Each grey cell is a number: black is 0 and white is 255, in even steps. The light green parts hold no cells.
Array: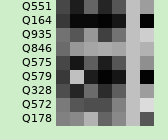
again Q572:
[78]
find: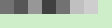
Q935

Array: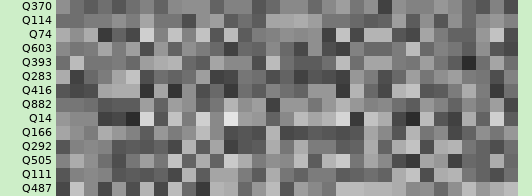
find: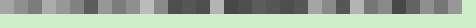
Q166
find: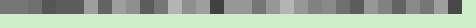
Q882
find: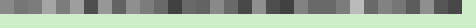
Q603
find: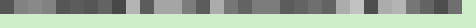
Q111

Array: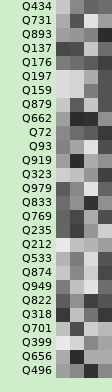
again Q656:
[171]
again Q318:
[57]
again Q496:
[136]

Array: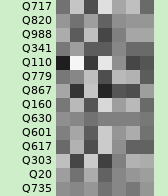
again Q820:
[150]
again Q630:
[128]

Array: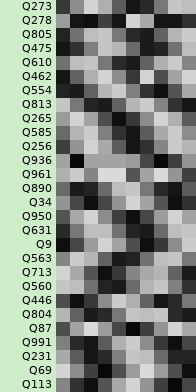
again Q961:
[218]
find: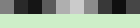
Q991
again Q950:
[211]
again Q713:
[169]
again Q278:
[21]
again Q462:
[211]

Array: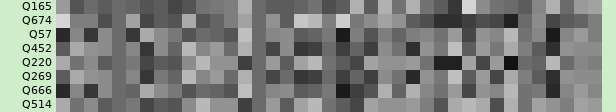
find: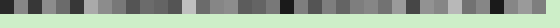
Q57
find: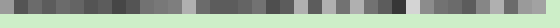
Q165
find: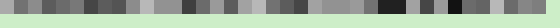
Q220
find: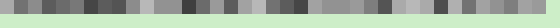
Q514
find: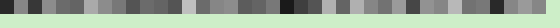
Q666

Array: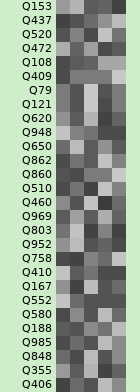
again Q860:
[123]
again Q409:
[123]
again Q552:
[83]

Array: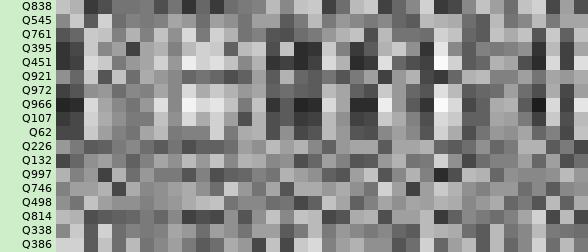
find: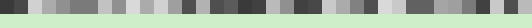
Q107
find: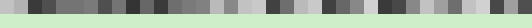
Q838
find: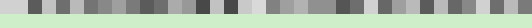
Q386

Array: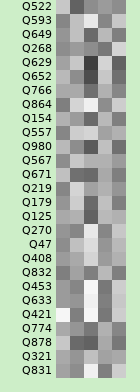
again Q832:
[127]
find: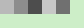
Q652
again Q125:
[177]
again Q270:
[134]
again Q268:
[141]
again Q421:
[246]
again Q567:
[177]

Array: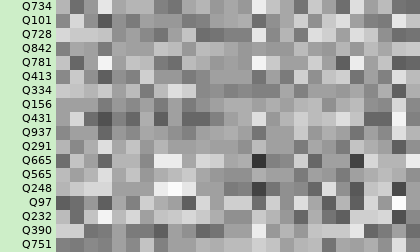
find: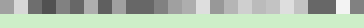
Q431
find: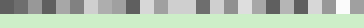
Q97
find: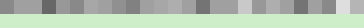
Q937
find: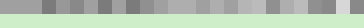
Q156
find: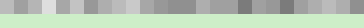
Q565
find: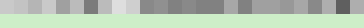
Q334

